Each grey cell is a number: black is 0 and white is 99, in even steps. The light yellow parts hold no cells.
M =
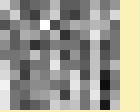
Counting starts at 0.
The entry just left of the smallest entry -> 84
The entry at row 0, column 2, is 32
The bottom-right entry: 75
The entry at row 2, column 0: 32
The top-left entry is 84
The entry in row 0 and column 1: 58
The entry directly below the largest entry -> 45
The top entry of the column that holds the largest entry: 45
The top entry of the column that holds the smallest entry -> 45
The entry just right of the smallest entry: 45
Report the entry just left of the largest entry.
45
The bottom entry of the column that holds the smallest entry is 9
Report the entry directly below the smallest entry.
32
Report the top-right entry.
58
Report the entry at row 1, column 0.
54
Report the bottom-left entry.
89
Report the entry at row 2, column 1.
49
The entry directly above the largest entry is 58

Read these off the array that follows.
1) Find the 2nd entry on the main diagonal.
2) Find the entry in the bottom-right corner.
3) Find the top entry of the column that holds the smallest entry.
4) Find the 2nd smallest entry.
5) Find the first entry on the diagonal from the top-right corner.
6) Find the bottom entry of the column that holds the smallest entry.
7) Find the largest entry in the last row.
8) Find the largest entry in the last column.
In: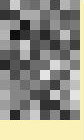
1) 24
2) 47
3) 79
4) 10
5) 57
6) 15
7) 79
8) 88

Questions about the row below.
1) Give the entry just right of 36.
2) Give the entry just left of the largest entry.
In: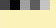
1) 76
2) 36

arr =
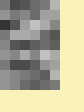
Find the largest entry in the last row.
57
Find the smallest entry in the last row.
37
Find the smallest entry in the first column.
20
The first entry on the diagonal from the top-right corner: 70
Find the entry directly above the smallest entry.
57
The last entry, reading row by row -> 47
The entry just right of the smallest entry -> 33
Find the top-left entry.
47
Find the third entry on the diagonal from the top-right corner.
75
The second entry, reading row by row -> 29
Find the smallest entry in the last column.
33
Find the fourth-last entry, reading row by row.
42

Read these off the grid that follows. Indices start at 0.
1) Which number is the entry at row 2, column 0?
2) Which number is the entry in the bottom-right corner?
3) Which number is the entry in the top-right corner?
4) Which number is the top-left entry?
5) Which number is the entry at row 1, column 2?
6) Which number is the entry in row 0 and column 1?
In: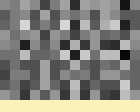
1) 39
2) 58
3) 53
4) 53
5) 53
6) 48

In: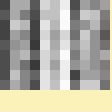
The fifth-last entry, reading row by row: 97
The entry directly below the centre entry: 71
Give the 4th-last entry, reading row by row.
44
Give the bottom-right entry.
44
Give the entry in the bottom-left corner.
39
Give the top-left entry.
26
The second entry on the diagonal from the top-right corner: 75
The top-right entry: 62
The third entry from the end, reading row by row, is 79
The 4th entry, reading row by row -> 34
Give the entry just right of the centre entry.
88
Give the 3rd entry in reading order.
66
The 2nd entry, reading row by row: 66
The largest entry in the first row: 92
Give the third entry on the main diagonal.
71
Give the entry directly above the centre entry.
62

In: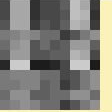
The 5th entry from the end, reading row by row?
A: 42
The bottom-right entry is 56
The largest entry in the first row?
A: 74
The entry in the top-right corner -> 23
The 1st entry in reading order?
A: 28
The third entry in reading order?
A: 65
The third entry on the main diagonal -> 65
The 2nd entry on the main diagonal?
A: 65
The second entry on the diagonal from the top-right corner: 70
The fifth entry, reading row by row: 28
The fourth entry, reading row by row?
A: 19
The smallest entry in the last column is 11
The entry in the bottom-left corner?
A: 47
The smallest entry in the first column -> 15
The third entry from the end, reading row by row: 33

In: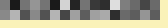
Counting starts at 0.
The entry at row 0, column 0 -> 49
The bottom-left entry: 53
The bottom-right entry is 36
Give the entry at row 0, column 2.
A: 45
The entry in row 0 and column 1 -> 10
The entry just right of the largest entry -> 49
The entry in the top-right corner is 41
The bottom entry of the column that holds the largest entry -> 18
